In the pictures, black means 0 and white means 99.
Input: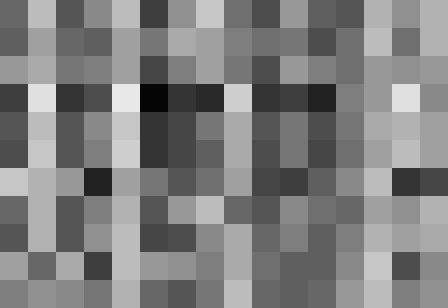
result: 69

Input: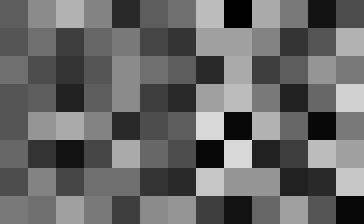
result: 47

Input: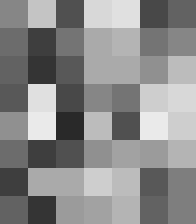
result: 87

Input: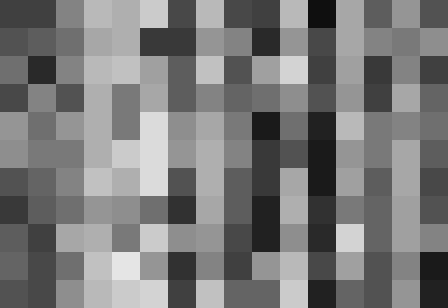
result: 36

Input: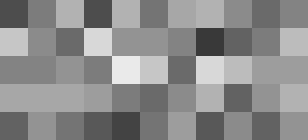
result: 54

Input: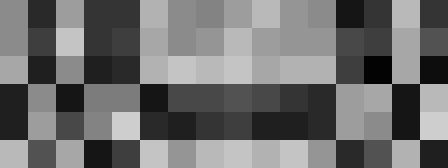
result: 20
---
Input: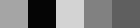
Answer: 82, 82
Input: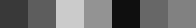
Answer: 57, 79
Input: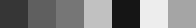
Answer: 75, 92
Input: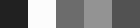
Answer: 42, 98
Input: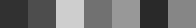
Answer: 44, 80
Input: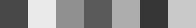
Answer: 35, 91
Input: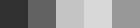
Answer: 76, 84
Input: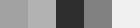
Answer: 18, 93
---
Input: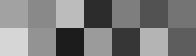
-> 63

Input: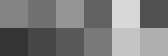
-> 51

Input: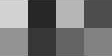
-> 82

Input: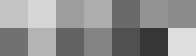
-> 76

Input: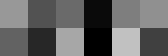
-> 59

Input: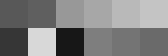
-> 34
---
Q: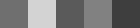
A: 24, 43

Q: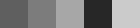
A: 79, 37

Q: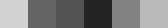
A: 72, 82

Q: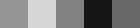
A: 40, 58

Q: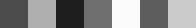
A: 79, 29

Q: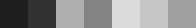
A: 62, 12

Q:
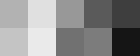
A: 24, 76

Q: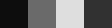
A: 19, 5

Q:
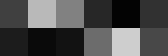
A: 19, 11
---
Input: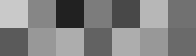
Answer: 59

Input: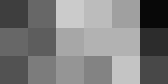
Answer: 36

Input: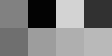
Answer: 61

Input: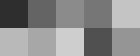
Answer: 65

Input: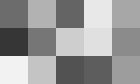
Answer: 46

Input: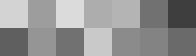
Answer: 58
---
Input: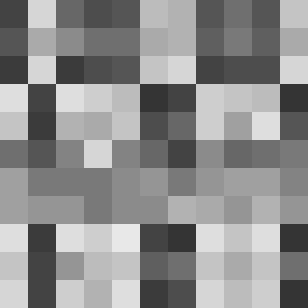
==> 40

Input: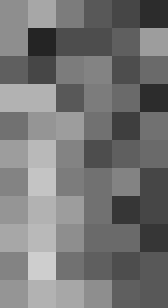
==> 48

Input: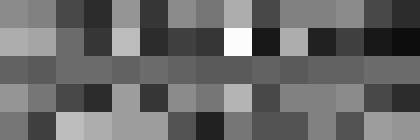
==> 28

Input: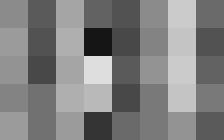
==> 64

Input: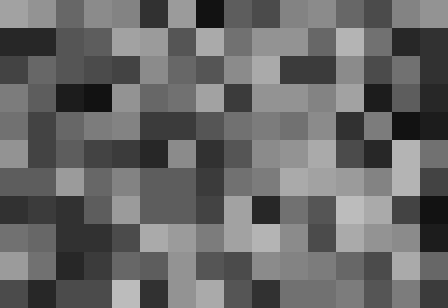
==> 40

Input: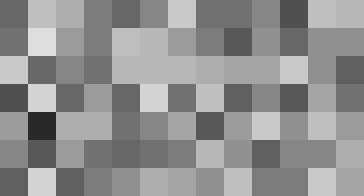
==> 67

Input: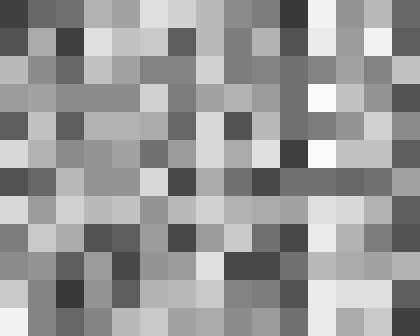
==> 44

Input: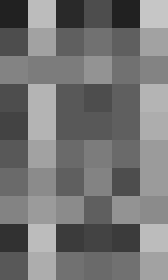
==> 16

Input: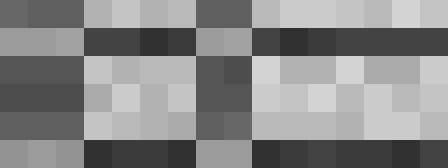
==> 37
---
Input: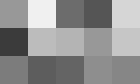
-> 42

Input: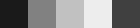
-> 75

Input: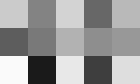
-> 82

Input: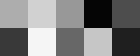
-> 59

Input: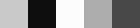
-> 98

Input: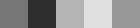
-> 70

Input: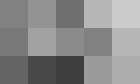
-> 43

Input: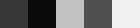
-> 75
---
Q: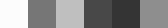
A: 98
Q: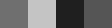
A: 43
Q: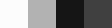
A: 98
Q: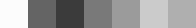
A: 98
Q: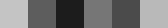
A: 76
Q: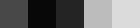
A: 28
